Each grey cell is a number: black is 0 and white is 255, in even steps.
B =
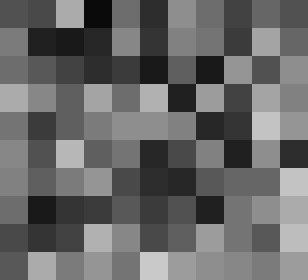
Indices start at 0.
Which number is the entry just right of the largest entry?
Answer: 156
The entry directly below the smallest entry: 39
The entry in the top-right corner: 81
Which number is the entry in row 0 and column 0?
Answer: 81
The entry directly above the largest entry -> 73
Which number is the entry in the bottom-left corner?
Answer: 88
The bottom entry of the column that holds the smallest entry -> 149
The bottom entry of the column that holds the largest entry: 201
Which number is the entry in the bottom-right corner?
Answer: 156
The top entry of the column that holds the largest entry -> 45
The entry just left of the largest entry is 116
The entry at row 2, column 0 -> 109
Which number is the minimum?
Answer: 10
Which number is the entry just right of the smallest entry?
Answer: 109
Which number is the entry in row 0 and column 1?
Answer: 73
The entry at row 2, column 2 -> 66
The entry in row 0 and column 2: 171
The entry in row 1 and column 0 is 123
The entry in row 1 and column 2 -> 25

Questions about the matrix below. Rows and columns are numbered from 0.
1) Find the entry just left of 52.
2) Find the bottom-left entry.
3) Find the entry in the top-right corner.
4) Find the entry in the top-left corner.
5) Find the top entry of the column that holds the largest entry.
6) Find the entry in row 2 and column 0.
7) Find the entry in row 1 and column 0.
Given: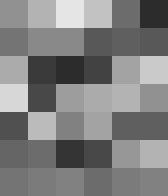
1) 108
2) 116
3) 44
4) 145
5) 229
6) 171
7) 116

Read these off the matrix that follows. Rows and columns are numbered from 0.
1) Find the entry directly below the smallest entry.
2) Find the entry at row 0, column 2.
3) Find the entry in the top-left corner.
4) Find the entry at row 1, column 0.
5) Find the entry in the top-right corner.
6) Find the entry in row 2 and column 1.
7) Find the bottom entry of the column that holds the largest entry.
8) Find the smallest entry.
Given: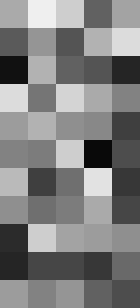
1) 226
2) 206
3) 170
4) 90
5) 163
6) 178
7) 130
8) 9

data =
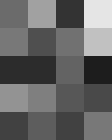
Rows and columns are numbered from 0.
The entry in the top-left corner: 107
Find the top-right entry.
229
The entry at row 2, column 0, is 44
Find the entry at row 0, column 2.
51
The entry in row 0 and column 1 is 161
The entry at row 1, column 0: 120

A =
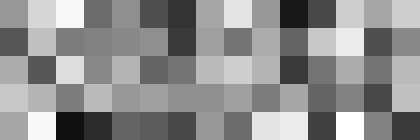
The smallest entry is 16
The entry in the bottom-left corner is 166
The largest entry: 255
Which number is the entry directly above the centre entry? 159
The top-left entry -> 151
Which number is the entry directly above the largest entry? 130
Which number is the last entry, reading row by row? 58
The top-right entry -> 206
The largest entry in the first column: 199
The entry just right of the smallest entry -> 44
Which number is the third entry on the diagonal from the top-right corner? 172
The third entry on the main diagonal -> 221
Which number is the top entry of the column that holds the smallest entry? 248
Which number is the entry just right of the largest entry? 130
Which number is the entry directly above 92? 159
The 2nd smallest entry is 24
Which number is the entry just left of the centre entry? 116
